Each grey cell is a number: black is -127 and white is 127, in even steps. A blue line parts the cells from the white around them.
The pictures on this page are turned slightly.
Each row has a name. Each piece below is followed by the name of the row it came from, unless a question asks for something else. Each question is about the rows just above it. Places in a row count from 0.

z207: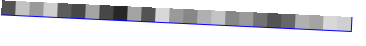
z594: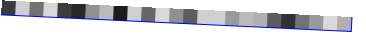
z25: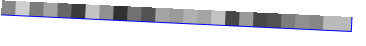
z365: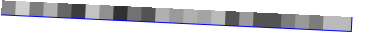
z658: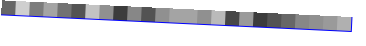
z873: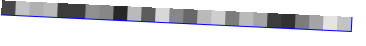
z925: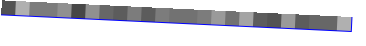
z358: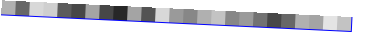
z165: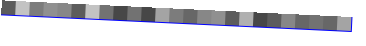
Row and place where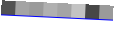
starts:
z25, 10
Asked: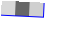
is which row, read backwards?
z594

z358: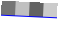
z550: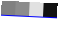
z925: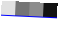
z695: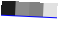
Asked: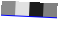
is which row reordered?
z695
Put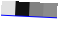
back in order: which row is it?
z550
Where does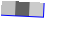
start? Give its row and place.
z358, 1
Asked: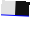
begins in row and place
z550, 2

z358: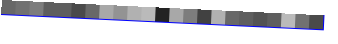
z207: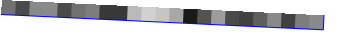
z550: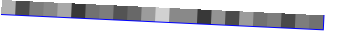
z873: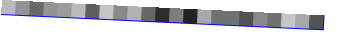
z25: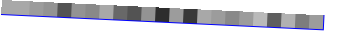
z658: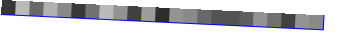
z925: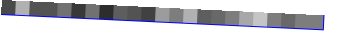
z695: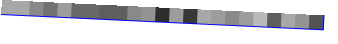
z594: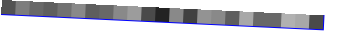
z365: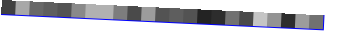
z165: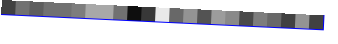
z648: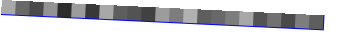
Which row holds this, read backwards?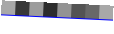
z25
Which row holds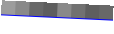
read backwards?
z594
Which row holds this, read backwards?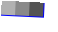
z365
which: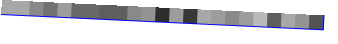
z695
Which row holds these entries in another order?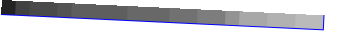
z358
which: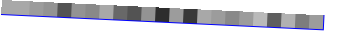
z25

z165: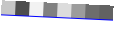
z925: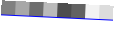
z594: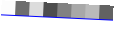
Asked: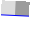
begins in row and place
z165, 4
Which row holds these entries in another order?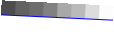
z594
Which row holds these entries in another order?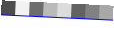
z925
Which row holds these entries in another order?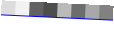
z925
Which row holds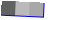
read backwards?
z594
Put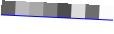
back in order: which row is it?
z594
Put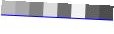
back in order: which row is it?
z925

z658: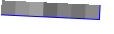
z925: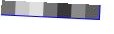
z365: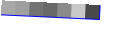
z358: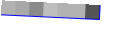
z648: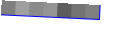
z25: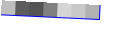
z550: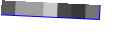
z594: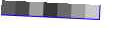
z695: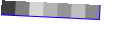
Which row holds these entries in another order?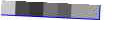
z550
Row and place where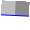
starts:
z695, 5
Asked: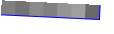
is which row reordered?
z658
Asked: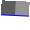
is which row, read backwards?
z648
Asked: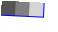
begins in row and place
z25, 2

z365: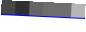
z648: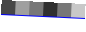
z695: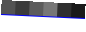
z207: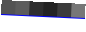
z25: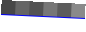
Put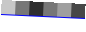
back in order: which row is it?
z648
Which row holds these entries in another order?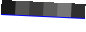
z695
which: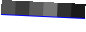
z695
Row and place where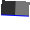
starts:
z648, 3
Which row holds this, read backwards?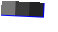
z207

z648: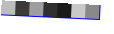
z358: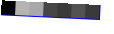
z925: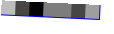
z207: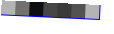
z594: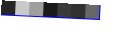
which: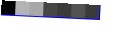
z358
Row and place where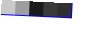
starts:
z594, 1
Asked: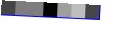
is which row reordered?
z925
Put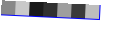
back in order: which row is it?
z648
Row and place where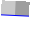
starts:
z594, 1

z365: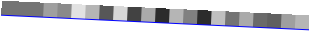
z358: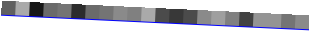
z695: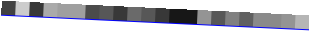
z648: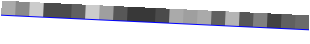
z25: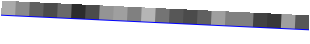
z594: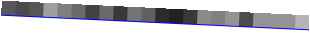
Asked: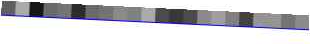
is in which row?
z358
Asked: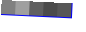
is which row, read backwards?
z25
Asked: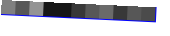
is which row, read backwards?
z695
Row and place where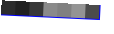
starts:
z594, 11
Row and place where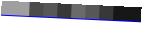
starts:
z695, 4
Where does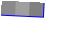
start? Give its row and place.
z358, 14
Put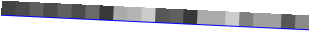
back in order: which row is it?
z648

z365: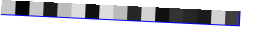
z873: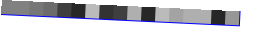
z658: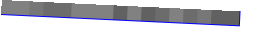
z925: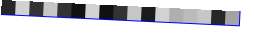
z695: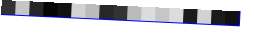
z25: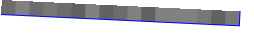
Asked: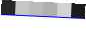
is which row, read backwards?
z925
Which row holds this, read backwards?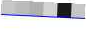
z925
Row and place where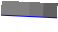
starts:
z25, 12
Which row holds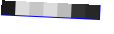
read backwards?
z695
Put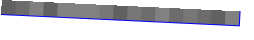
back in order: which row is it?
z25
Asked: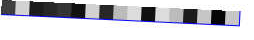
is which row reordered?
z365
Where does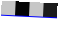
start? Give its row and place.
z365, 0

